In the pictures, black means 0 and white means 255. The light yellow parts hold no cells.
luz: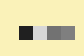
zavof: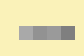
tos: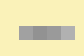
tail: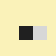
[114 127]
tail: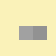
[154 177]
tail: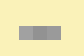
[177]
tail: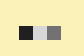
[127]

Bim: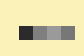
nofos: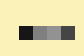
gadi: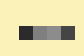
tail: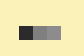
[69]
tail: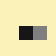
[146  69]
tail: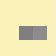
[69]
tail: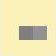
[69]
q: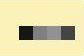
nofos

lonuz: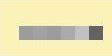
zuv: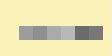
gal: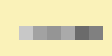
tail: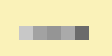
[128]
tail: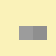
[170 184 107 120]
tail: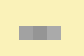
[107 128]
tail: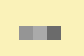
[128]

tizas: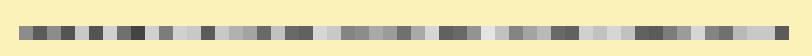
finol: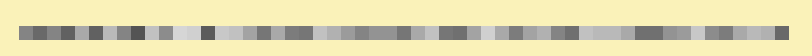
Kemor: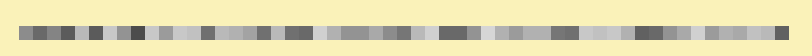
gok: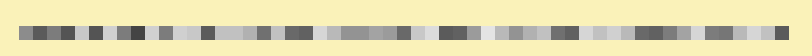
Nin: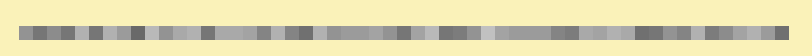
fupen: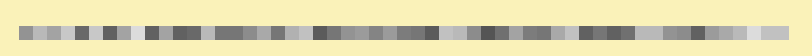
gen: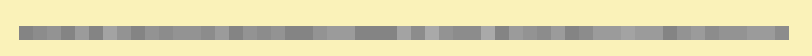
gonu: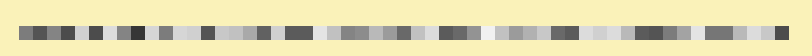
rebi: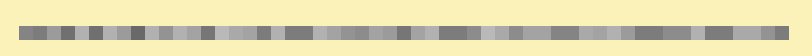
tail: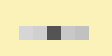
[169  97 208  91  91 228 193 132 140 185 155 105 193 220  91 105 147 241
 193 155 177 200 105  91 220 208 220 185  91  84 124 163 228 118 118 185
 220 200  76]
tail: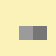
[163 177 124 124 140 185 169 140 163 163 132 132 169 163 177 155 124 124
 140 140 177 124 124 169 169 147 124]
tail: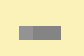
[147 155 155 132 132 132 163 140 169 147 140 140 169 132 155 147 140 155
 132 140 155 155 163 155 155 132 147 155 140 147 147 155 155 140]
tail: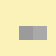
[185 220 193 193]
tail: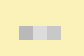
[76]
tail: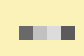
[105 147 241 193 155 177 200 105  91 220 208 220 185  91  84 124 163 228
 118 118 185 220 200  76]

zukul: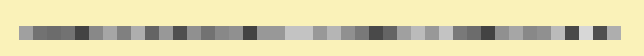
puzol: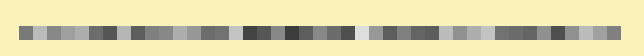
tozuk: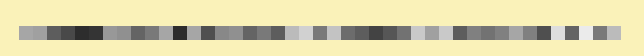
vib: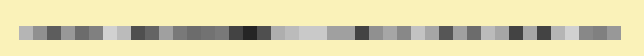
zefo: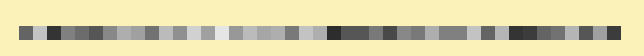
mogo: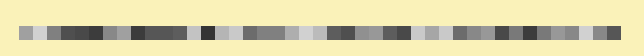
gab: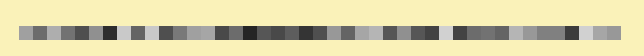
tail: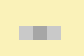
[108 136 152  73 121  60 121 152 136 209 136  86]
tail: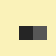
[ 73  93  52  79 152 100 166 181  86 144  86  67 209  67 108 114 100 181
 152 128 128  60 209 166 152]
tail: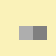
[128 195 100 181  52  60 100 114 181  86 160  60]

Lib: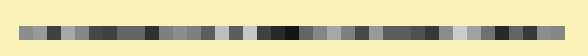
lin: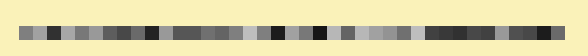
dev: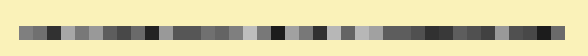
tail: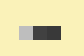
[ 49  72  65 153  80  72  28 106]
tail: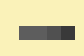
[141 204 161 112  41 100  57 141 134]
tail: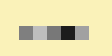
[120  49 183 100 183 161  93  93  80  49  57  93  80  65 153  80  72  28
 106]

